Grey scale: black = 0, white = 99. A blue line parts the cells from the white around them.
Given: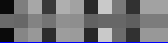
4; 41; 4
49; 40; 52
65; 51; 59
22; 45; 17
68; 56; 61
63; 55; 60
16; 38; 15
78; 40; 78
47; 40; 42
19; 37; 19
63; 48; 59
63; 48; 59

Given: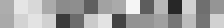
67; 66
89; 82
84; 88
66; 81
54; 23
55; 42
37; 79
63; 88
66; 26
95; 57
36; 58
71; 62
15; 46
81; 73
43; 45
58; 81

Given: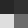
15; 86
19; 42

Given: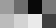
61; 73
42; 82
3; 91
47; 25

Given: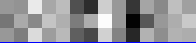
59; 46; 59
57; 66; 49
91; 53; 85
65; 76; 61
73; 68; 72
31; 48; 37
17; 67; 28
80; 98; 81
59; 59; 51
21; 1; 15
64; 34; 69
53; 59; 55
74; 67; 69
62; 78; 67

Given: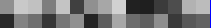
56; 16
78; 51
75; 43
49; 21
76; 46
25; 56
56; 14
65; 36
81; 65
13; 42
12; 37
23; 55
30; 22
69; 34
73; 38

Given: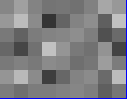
52; 59; 47; 40; 47; 58; 48
62; 73; 38; 27; 50; 72; 43
51; 54; 48; 44; 47; 54; 48
45; 20; 51; 75; 54; 24; 48
46; 39; 52; 58; 52; 40; 50
44; 51; 55; 47; 43; 51; 52
50; 55; 49; 44; 46; 54; 49
65; 37; 31; 57; 61; 41; 37
59; 75; 41; 26; 48; 73; 46

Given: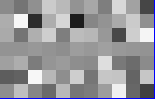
54; 67; 66; 57; 62; 36; 55
45; 96; 45; 57; 67; 38; 74
56; 17; 68; 59; 48; 96; 52
79; 67; 80; 57; 58; 71; 41
72; 83; 49; 55; 60; 55; 72
57; 11; 73; 61; 55; 80; 46
65; 52; 71; 59; 54; 46; 48
49; 57; 59; 62; 86; 77; 61
84; 66; 28; 59; 47; 76; 93
63; 79; 80; 58; 42; 39; 40
27; 56; 95; 57; 54; 77; 25
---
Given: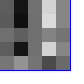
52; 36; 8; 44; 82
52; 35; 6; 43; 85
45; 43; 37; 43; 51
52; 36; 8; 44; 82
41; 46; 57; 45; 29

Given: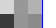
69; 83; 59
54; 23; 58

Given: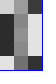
23; 82; 60
88; 17; 52
88; 17; 56
88; 17; 53
19; 88; 44

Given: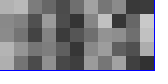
23; 69; 72; 48; 40; 29; 43; 63; 46; 54; 22
78; 53; 50; 31; 60; 30; 20; 52; 75; 21; 40
75; 54; 45; 26; 51; 23; 33; 43; 57; 55; 43
67; 70; 58; 46; 49; 37; 21; 53; 61; 37; 31
19; 68; 45; 29; 56; 28; 24; 60; 46; 63; 25

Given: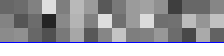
52; 40; 42; 50; 86; 49; 72; 60; 34; 47; 60; 63; 56; 24; 40; 40
75; 51; 33; 42; 14; 53; 70; 50; 86; 43; 60; 85; 43; 44; 73; 58
38; 54; 56; 40; 31; 47; 65; 34; 52; 76; 49; 50; 59; 42; 28; 66

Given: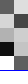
86; 37
27; 83
80; 69
76; 6
37; 99

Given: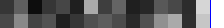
83; 21; 37; 5; 21; 27; 12; 66; 24; 39; 12; 15; 34; 28; 17
77; 28; 53; 26; 32; 12; 21; 31; 36; 29; 16; 31; 56; 66; 18

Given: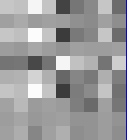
42; 77; 75; 95; 76; 26; 46; 53; 77
55; 62; 66; 60; 62; 61; 56; 54; 62
42; 77; 74; 98; 76; 23; 47; 52; 77
62; 61; 59; 65; 61; 57; 62; 61; 61
80; 45; 46; 28; 45; 95; 75; 69; 45
49; 68; 69; 82; 68; 40; 52; 47; 68
44; 76; 73; 98; 76; 23; 48; 54; 76
46; 63; 72; 60; 62; 60; 49; 41; 62
57; 61; 64; 59; 61; 62; 57; 57; 61
55; 62; 67; 52; 62; 68; 55; 57; 61
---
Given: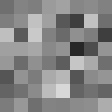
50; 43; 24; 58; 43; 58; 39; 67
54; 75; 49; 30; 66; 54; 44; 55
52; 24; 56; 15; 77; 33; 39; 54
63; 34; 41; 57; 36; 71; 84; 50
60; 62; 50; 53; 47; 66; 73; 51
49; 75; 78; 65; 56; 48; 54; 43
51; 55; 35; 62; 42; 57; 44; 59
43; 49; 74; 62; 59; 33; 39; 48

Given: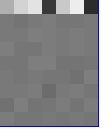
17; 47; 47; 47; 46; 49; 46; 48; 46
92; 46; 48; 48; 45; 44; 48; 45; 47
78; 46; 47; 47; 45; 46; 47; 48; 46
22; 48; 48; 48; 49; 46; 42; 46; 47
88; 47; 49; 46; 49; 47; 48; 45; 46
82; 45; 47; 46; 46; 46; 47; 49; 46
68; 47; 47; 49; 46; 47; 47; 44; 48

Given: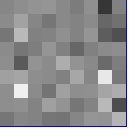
50; 44; 31; 55; 49; 47; 67; 30; 70
21; 40; 36; 54; 41; 90; 64; 72; 57
56; 54; 58; 50; 53; 52; 56; 51; 58
48; 51; 51; 40; 57; 65; 55; 46; 52
53; 53; 56; 50; 67; 50; 62; 57; 45
58; 46; 51; 58; 54; 54; 45; 62; 46
57; 52; 50; 49; 57; 55; 54; 51; 51
55; 63; 72; 46; 35; 64; 93; 56; 52
52; 54; 46; 54; 55; 62; 55; 55; 46

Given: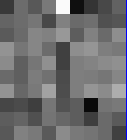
38; 33; 55; 47; 56; 52; 67; 47; 35; 25
28; 31; 41; 49; 54; 46; 54; 45; 41; 41
20; 43; 50; 58; 51; 48; 58; 4; 24; 45
6; 41; 36; 55; 49; 49; 49; 36; 36; 47
97; 50; 59; 25; 25; 29; 30; 32; 40; 54
47; 28; 50; 42; 56; 44; 63; 46; 45; 35
34; 46; 52; 52; 46; 48; 47; 24; 31; 47
42; 42; 41; 46; 37; 37; 40; 29; 39; 50
22; 39; 35; 57; 54; 41; 57; 27; 36; 34

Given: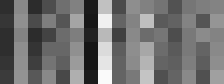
51; 58; 51; 53; 55; 62
49; 33; 54; 39; 36; 31
46; 51; 47; 47; 49; 53
32; 38; 30; 35; 37; 39
45; 35; 46; 42; 39; 31
50; 74; 42; 65; 70; 76
55; 51; 53; 55; 54; 47
29; 39; 25; 36; 38; 39
75; 93; 72; 85; 89; 97
10; 9; 13; 8; 8; 11
50; 64; 49; 56; 60; 68
43; 33; 42; 40; 37; 28
30; 49; 26; 40; 45; 53
17; 29; 17; 20; 24; 34
53; 56; 51; 55; 56; 57
18; 21; 18; 18; 20; 23

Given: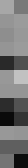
47; 60; 59; 60; 31; 75; 58; 32; 20; 58; 37; 5
65; 58; 55; 58; 16; 59; 58; 17; 4; 59; 37; 45
